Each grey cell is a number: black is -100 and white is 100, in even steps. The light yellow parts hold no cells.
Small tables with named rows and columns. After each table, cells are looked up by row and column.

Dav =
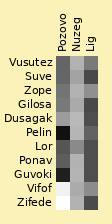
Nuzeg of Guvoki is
41
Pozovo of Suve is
-20
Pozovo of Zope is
-9
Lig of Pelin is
-23
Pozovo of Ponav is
-27
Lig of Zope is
13
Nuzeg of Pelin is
42
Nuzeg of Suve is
28
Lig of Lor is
-39
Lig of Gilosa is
-43
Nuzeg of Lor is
8
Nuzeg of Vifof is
34
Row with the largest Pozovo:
Zifede

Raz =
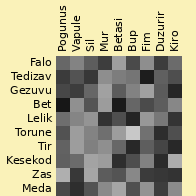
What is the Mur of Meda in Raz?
8
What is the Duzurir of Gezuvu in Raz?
-29
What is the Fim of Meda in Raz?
15
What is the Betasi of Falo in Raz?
25
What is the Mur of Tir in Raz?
12
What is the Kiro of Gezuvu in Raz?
-70

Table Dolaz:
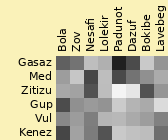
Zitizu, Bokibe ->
-36
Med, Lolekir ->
49
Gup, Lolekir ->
15
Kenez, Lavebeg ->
-14
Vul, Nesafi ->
-1
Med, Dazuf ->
-10
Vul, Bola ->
7
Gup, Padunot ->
59
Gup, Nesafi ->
21
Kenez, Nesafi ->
-3
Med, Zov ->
55
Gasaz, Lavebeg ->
17
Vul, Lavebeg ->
1
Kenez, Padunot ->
58
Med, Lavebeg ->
34
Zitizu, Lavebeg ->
17
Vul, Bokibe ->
23
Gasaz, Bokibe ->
58
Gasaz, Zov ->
-10
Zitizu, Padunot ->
91
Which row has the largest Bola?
Zitizu

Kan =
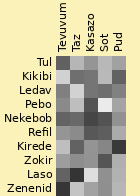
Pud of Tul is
26
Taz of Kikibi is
-13
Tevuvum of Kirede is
49
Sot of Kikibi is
45
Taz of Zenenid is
54
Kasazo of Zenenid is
27
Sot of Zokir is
-33
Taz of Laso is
-59
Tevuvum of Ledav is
0
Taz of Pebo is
49
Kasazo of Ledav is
-8
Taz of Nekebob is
-18
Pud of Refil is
34
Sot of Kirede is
5
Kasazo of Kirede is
16
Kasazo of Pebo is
-35
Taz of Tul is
43
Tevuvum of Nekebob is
-22
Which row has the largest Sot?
Pebo

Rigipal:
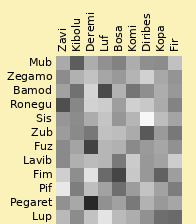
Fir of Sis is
29
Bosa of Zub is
48
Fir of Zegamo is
16
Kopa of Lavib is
27
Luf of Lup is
79
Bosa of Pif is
-14
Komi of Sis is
42
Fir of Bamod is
19
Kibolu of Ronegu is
6
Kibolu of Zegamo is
39
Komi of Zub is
34
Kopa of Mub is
10
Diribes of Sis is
94
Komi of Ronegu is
63
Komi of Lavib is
59
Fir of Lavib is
61
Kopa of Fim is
-24
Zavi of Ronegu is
-38
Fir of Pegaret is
30
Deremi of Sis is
35
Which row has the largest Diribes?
Sis

